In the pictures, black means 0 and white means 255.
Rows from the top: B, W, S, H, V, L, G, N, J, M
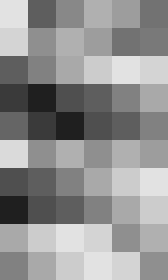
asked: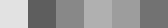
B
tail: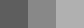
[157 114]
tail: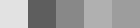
[114]

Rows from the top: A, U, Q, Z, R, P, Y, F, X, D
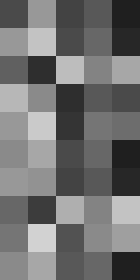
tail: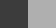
[131 195]
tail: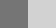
[ 82 138 159]
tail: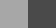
[103  31]
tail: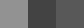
[39]
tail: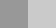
[ 52 117 109]

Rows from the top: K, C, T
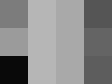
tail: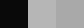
[93]
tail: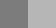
[169  85]
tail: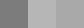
[85]

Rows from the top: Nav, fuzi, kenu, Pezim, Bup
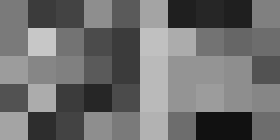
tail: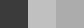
[115 102 109]
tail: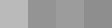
[134]

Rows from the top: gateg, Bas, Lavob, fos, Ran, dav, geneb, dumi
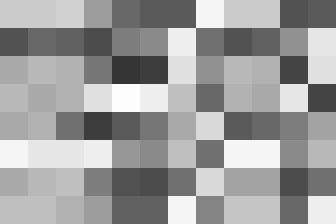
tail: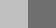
[245 245 138 184]
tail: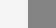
[197 197 104 238]
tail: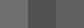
[145 230]
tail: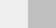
[104 177 169 230  68]
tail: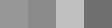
[245 245 138 184]

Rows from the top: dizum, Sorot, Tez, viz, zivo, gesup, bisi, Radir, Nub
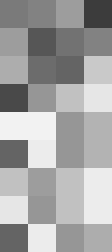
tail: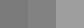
[60]
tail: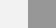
[179]
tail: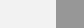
[179]
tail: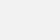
[150 179]
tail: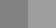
[60]
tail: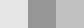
[236]

